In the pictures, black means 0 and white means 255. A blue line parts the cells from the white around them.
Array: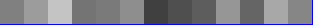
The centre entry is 64
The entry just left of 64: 142
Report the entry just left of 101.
150

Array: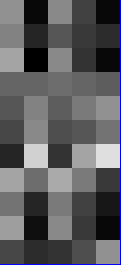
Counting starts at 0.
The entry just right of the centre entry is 86
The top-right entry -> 8
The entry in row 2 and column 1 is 0
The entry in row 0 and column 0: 145
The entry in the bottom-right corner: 145
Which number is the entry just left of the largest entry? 164
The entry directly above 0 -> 37
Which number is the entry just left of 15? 158
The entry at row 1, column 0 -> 130
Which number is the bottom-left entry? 71
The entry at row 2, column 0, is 164
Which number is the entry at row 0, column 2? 137
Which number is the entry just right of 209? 51
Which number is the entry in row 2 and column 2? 137

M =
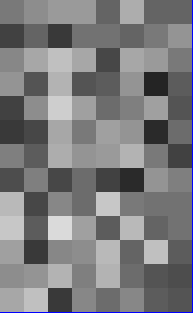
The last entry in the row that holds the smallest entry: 92
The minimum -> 36
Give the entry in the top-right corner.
100
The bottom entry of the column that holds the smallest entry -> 92
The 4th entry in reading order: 154
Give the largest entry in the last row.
192
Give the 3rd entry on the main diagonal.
192
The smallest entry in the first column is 57
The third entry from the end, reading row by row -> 135
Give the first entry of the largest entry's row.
199
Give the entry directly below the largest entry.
135
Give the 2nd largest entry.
206
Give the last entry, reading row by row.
84
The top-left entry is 121
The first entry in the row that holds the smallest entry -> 148
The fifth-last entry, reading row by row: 135
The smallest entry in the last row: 57
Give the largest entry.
218
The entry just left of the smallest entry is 148
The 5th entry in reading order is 100
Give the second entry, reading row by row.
141
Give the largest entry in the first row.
173
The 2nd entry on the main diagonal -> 100
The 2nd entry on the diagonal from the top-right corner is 121
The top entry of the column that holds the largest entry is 154
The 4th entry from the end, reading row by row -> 108
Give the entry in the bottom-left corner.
167
